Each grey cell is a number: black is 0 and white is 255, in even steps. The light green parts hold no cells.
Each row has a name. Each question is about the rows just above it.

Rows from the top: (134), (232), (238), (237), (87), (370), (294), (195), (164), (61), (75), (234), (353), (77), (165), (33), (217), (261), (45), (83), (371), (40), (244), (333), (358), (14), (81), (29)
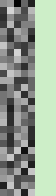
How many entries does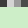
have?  4
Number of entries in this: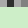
4
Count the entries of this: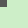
1
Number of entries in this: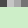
4

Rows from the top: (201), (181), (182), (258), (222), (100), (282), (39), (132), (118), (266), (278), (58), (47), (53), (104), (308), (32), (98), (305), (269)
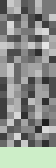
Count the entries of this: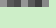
7
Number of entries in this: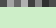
8
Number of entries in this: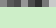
8
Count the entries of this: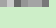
7
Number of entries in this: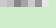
7
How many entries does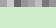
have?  8
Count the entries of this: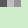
3

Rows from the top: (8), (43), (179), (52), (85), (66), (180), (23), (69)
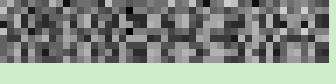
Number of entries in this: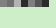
7
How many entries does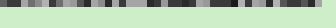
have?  46
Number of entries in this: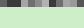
12
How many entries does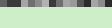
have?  16
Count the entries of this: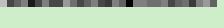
31
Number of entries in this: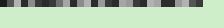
29

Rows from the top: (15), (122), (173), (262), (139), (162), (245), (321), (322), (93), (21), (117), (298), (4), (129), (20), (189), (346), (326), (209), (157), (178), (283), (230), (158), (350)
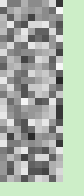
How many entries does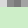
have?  4
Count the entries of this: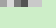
6
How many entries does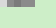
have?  5
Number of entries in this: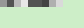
9
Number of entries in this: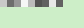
9
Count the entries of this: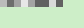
9
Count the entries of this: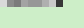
9

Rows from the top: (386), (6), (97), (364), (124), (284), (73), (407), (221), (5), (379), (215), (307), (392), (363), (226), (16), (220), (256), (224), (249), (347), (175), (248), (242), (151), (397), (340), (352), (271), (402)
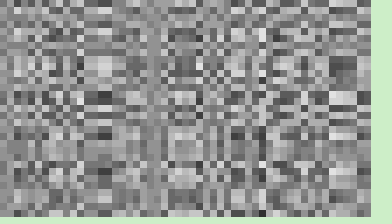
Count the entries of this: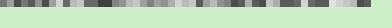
53
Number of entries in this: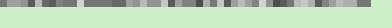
53
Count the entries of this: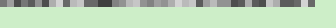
45
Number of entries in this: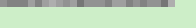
25
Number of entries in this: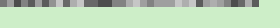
37
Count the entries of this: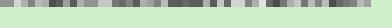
53
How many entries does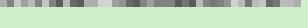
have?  43

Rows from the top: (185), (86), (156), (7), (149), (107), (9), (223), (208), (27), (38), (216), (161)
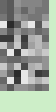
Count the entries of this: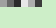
6
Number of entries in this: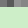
4

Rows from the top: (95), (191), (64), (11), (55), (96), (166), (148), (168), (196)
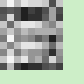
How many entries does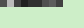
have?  9
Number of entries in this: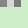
3
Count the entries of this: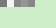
5

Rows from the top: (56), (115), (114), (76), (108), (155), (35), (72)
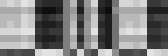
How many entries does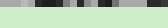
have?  24
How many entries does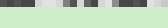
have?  24
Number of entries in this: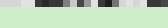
24

